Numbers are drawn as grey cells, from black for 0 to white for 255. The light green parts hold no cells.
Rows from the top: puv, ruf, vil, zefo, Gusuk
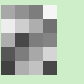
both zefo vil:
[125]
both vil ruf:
[174]
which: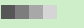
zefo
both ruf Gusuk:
[174]

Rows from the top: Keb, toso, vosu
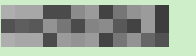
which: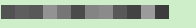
toso
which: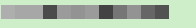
vosu

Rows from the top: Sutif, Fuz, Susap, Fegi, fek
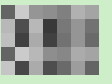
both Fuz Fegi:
[184]
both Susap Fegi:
[171]

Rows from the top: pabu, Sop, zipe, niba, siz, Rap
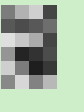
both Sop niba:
[76]
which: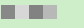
Rap
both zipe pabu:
[69]
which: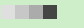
zipe
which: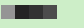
niba

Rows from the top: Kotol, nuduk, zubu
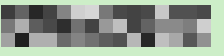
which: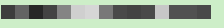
Kotol
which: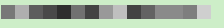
nuduk

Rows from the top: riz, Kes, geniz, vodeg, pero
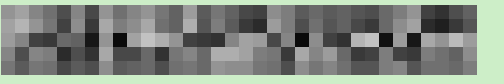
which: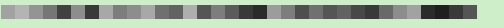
Kes
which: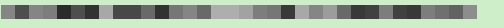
vodeg

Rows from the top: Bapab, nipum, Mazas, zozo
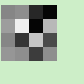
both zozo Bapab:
[142]
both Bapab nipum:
[5]
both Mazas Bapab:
[134]
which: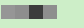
zozo

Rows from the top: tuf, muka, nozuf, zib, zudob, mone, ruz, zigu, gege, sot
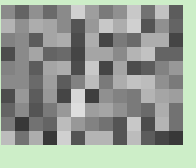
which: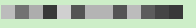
sot
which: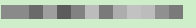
mone
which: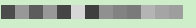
ruz
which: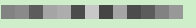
zudob
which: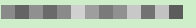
tuf
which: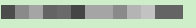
zib

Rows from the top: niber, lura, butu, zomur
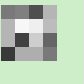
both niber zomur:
[121]
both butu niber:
[181]
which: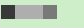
zomur

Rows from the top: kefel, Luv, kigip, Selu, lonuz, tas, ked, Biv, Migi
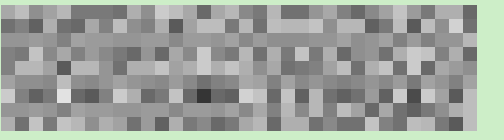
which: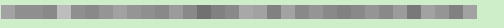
tas
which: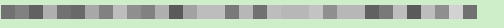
Luv
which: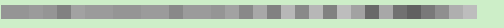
Biv

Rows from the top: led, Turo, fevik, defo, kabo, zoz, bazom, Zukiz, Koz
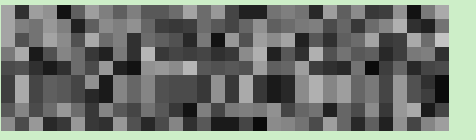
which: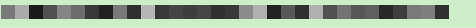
defo
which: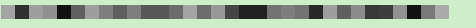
led
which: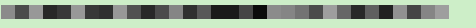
Koz
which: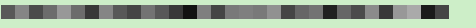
Zukiz
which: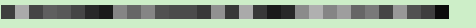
bazom

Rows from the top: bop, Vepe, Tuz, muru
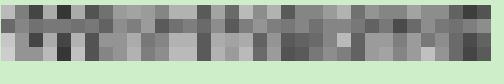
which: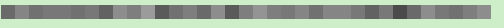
Vepe
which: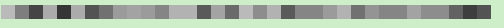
bop
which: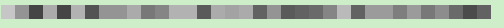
Tuz

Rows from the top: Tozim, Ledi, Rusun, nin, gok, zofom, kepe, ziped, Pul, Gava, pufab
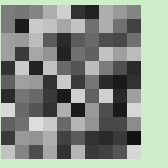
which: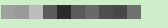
Rusun
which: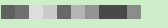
Pul
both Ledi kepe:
[26]

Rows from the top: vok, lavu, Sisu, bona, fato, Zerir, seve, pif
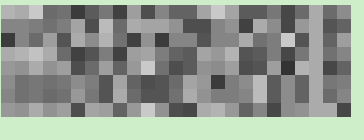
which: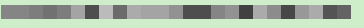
lavu
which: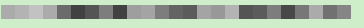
bona
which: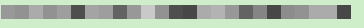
pif
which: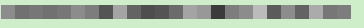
Zerir

